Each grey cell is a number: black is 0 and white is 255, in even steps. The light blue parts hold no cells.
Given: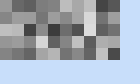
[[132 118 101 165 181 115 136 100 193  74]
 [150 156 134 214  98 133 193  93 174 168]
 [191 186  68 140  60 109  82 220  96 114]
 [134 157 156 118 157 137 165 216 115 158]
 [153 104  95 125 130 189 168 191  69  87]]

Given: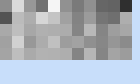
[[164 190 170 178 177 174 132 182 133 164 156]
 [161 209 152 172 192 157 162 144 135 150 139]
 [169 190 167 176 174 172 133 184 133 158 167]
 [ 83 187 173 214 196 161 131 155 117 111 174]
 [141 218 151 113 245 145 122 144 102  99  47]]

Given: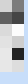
[[231 221]
 [232  34]
 [226 206]
 [218 252]
 [ 96  69]
 [212 124]]

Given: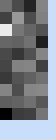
[[  1  60  64 117]
 [ 94  99 112  87]
 [133  77 134 137]
 [ 57  84  97 113]
 [ 69 130 133  64]
 [ 73  54  81 133]
 [102  98 113  30]
 [235 118 101  82]
 [ 65 152  76 128]
 [112  75  36 132]]

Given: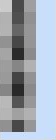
[[145  72 150]
 [181 161 177]
 [185  84 151]
 [134  41 138]
 [154  68 146]
 [157 134 177]
 [165  42 139]
 [146  71 149]
 [179 102 150]
 [178  79 145]
 [203  74 159]]

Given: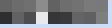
[[ 46  98  77 233  54  57 100  96 126]
 [100 108 112 140  98 110 114 122 121]]

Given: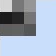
[[ 95  97  86]
 [ 27  38 117]
 [213 119 150]]

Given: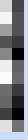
[[224 114]
 [ 63   3]
 [102  28]
 [109  58]
 [252 107]
 [238  98]
 [135   1]
 [ 82  58]
 [158  82]
 [243  82]
 [213  70]]

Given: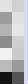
[[ 19  84]
 [186 154]
 [241 201]
 [139 207]
 [180 230]
 [156 223]
 [226 209]]
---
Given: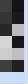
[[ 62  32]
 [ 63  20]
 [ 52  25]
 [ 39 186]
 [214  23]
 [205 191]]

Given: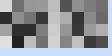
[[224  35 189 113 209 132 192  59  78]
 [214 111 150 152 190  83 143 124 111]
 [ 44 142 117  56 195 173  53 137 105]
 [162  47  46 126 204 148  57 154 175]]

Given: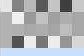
[[178  83 235 119 235 148 214]
 [229 130 185  88 196  63 200]
 [178 240 154 193 159 174 166]
 [177 176 168 173 165 189 167]]

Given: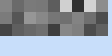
[[ 68  95 104 111  62 135 127  76  96]
 [133 106 122 120  93 208  48 211 141]
 [123  86 150 136 118 112 131 111  76]]

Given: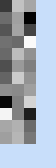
[[159 182 119]
 [ 57 194 166]
 [108 160   2]
 [ 85 164  68]
 [113 106 250]
 [105 188 145]
 [ 79 154 127]
 [100 203 147]
 [142 138 159]
 [  7 129 211]
 [244 129  29]
 [167 177 106]]

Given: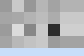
[[164 184 194 200 155 163 163]
 [154 201 151 182 163 179 179]
 [165 168 179 188 172 201 201]
 [155 219 135 201  44 207 207]]
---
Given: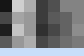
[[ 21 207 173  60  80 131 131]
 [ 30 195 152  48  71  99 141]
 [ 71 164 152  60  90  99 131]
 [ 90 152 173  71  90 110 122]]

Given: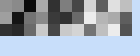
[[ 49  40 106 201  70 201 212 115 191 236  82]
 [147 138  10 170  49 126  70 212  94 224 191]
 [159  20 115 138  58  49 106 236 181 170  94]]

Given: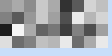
[[ 28 245 170  99 119  61 129  79 160]
 [129  90 151 201 160  79 233 182 212]
 [151 170 140 201 170  50  90 212 192]
 [222 109 129 192 182 233 109 170 233]]

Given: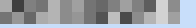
[[116 150 104 171 180 140 150 116  83 191  74 140 180 210 160]
 [171  63 128 116 180 140 160 116 104 128 160 128  93 210 140]]

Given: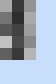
[[ 87  66 158]
 [ 96  56 181]
 [116  45 169]
 [169  56 146]
 [193  75 137]]

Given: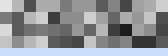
[[122  90 183 206  61 141 141 206 161 101 172 151 195  79]
 [195 141 183 206  90  79  70 195 132 112 132  51  51  90]
 [217  90 112 122 112 101 151 101 183  61  28 161 141  70]
 [228 183  79 172 172 122 151 151  90 132  70 161 172 206]]
